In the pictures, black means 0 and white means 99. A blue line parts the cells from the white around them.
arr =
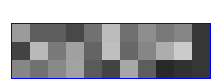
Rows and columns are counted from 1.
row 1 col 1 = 60
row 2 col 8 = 52
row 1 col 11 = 21
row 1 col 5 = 44
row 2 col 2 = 72
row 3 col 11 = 21
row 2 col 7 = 40
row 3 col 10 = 19
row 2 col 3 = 47
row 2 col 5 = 39

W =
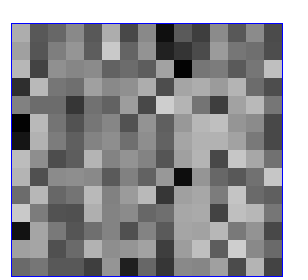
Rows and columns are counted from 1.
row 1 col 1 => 67
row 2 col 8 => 57
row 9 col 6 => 35
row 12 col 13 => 47
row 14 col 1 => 41
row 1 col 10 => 35
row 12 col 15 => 28
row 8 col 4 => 36
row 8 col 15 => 44
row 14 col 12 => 62
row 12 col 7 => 31
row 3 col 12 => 48
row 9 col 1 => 70
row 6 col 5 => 46
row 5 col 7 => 61
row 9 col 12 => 40
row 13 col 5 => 69
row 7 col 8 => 55
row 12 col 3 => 47
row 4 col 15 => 30
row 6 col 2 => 72
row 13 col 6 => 55
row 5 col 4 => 21
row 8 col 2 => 55
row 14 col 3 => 34
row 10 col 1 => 42
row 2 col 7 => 39
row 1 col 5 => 34
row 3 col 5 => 54
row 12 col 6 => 51
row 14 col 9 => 21
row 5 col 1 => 50
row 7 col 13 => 63
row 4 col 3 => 46
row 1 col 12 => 54

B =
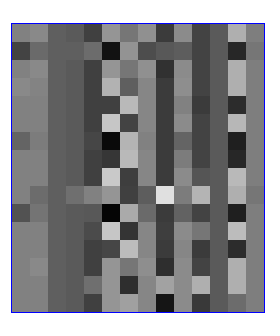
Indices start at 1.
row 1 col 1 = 50
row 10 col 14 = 46
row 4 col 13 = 68
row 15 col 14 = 49
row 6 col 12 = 35
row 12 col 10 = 54
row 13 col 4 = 35
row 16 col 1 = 50
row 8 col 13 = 15
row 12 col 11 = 46
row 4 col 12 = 35
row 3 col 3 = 37
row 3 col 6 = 58
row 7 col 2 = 48
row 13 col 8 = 52
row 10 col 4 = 43
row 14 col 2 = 53
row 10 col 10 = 48
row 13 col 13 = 17
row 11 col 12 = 35
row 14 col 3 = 37
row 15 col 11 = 68
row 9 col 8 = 52
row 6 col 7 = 26
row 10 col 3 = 37
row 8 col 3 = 37
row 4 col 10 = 55
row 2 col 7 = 57
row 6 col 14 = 49
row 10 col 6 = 58
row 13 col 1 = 50
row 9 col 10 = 54
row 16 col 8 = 52
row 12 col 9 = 24

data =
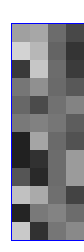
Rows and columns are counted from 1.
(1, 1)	62
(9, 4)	60
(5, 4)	51
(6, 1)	47
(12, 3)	46
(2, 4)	20
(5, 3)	44
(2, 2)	71
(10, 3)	43
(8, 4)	60
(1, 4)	28
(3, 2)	77
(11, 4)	42
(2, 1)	82

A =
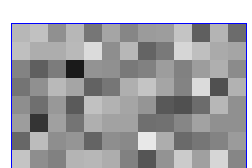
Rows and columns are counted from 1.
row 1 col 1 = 71
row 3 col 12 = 68
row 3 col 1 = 51
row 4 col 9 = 64
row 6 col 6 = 63
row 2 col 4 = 72
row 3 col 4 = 10
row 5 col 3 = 59
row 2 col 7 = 71
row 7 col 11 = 46
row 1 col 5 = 46
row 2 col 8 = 39
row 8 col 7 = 50
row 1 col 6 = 64
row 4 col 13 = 69
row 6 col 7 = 63
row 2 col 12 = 66
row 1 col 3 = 56
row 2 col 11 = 74
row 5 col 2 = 43
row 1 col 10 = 76
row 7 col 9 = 67
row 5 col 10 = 31
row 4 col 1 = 45
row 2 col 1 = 74
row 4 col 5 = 38
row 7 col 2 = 73
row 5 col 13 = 56
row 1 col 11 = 37
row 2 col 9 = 47
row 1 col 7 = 52
